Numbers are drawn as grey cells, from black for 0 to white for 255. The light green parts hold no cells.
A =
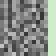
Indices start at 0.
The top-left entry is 111
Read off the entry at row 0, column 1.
149
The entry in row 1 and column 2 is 81
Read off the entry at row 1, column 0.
137
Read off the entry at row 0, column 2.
68
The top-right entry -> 165
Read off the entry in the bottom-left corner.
96
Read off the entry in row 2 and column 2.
68
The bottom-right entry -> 137

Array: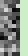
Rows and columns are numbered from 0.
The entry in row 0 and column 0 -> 155
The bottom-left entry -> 141
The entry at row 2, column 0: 125
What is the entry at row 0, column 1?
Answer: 97
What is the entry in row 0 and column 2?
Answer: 110
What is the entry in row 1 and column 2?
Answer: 65
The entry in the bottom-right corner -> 49
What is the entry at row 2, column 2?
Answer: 155
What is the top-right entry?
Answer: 65
